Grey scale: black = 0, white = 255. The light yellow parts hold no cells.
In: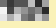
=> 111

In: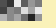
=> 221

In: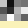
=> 44

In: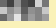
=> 144

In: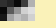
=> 148

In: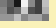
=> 80

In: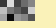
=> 96

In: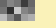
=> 201

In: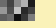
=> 194
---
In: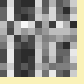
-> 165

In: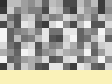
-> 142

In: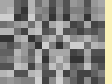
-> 152

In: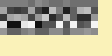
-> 83

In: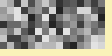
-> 63
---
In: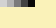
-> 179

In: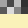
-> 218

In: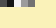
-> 21

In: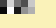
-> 254

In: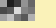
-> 192

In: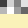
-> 255

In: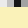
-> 193

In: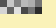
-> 100
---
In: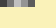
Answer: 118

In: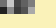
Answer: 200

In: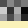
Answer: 135

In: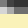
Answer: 66

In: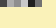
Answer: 173

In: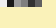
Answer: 25

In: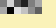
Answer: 210
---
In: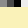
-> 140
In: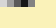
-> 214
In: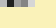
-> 187
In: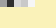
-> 160
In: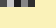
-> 75
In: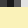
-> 62
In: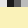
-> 230
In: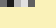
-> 112
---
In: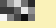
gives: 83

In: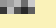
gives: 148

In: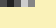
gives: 77

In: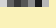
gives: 212

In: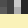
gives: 77

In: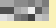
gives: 167
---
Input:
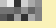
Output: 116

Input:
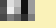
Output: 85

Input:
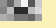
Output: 131

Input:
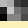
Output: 33

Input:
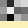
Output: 160

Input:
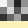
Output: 128
